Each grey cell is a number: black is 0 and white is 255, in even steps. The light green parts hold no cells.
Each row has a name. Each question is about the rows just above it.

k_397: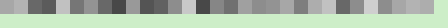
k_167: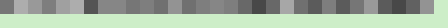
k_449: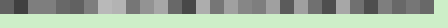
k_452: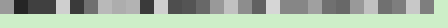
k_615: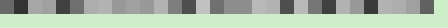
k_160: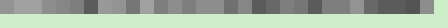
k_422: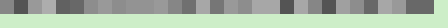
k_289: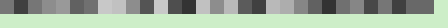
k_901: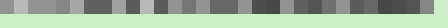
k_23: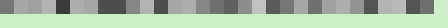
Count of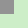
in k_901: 8
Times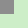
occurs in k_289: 3
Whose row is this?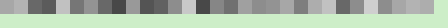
k_397

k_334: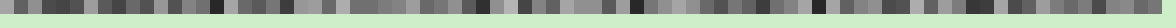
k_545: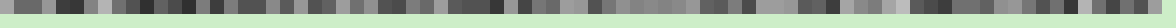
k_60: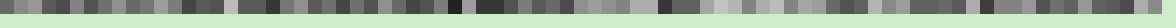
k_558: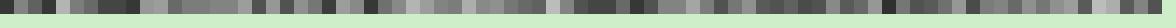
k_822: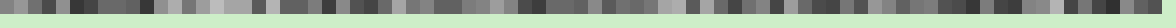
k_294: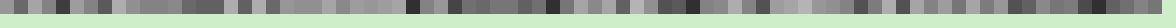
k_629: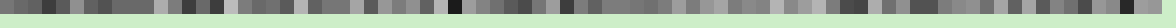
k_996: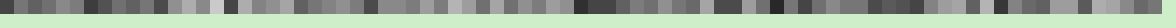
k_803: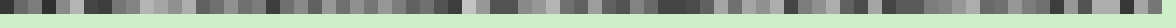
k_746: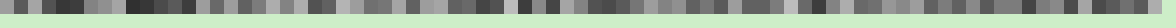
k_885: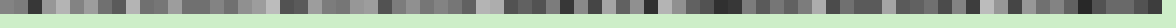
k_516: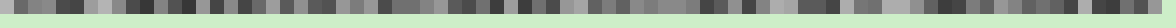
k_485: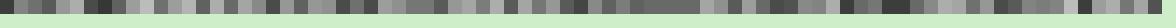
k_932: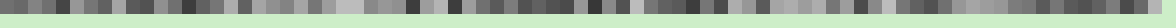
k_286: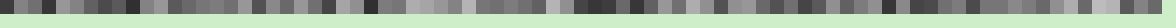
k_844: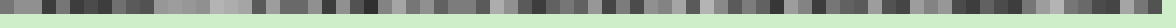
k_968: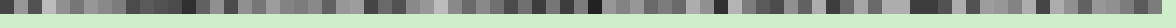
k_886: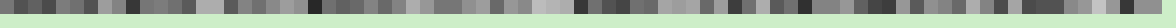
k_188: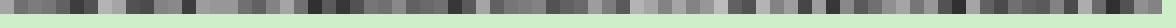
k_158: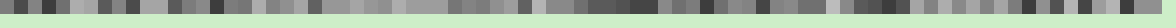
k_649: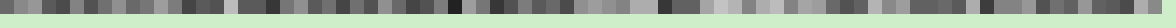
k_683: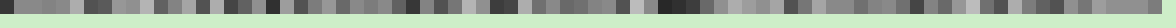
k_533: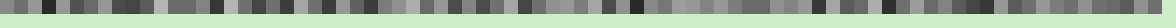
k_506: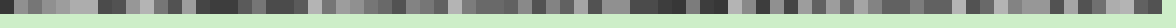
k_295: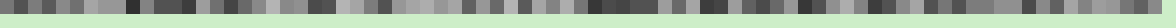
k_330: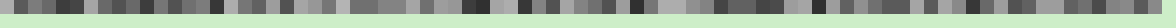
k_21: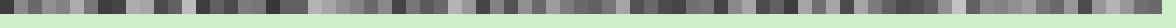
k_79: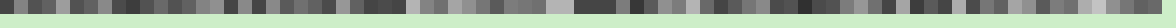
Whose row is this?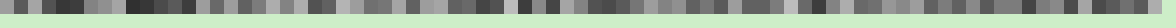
k_746
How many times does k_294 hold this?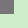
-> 6
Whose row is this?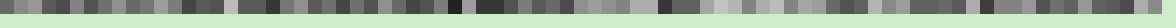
k_60
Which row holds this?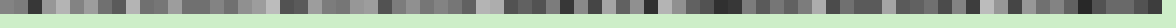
k_885
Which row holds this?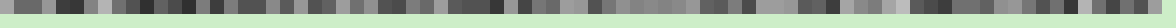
k_545
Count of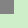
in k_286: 5
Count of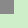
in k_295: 6

